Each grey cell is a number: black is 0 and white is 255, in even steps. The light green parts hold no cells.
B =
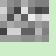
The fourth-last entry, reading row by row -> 141
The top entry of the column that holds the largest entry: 141
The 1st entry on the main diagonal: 171
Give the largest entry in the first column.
210
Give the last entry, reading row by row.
141
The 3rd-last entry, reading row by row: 141
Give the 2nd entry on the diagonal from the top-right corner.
66
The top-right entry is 127
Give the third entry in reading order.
127
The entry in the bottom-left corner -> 155
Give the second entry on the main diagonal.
127
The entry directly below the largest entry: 127
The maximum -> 236

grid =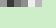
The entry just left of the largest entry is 142
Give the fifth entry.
238
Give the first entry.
156

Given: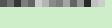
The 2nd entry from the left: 113
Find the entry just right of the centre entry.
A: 125
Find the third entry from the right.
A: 41
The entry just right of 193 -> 205

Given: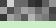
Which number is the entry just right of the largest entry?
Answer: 105
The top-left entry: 67
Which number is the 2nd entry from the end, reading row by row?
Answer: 121
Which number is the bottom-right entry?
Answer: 80
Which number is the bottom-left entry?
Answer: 55
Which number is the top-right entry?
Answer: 147
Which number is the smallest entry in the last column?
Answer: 67

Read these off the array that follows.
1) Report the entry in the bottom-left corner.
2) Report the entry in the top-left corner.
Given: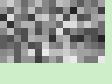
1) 147
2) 177

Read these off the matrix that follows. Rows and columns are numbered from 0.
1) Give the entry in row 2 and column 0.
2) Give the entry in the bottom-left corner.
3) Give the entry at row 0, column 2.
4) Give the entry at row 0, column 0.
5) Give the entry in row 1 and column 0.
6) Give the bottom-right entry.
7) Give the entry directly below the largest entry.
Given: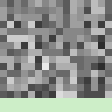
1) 159
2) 91
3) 135
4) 135
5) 159
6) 189
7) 121

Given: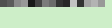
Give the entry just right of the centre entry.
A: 51
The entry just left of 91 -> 79
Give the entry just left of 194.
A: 39

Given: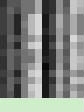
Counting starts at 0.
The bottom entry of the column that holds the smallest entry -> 23
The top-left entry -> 50
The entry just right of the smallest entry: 50
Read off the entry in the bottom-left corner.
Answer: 63
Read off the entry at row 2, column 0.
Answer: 63
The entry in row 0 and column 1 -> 87
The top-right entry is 184
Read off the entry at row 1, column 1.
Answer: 101
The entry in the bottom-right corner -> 143
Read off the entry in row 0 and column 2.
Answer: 87
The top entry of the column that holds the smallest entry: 38
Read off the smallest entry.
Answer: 9
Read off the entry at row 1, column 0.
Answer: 63

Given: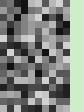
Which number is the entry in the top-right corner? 100
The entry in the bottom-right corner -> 184
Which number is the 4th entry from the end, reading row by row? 143
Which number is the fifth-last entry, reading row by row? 32
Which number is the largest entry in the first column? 210
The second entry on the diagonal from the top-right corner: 116
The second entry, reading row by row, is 116
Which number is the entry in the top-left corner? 100
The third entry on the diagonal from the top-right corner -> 87
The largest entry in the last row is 198
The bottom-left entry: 184
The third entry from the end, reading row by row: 45
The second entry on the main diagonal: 100
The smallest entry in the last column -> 18
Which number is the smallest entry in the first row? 18

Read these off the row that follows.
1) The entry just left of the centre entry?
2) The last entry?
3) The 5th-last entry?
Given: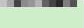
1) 151
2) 83
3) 99

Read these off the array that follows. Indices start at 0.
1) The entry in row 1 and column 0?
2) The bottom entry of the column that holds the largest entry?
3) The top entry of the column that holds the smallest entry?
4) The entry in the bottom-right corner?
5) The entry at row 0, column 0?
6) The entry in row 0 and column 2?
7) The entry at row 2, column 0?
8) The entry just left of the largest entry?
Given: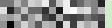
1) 222
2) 63
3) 119
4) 50
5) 119
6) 184
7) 171
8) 238

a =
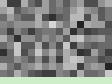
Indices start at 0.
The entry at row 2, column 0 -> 106
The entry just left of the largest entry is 145
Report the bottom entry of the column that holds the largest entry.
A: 62
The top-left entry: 185
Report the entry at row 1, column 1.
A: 185
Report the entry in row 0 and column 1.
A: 62
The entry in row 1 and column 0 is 158
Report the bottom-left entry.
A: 120
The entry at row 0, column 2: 62
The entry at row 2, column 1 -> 158
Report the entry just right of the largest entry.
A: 158
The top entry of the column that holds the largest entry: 106
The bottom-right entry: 199
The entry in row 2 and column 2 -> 120
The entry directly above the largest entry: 49
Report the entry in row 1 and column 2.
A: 91

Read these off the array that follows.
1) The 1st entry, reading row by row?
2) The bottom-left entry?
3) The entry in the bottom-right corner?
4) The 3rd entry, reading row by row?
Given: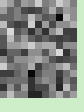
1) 188
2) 126
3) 156
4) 100
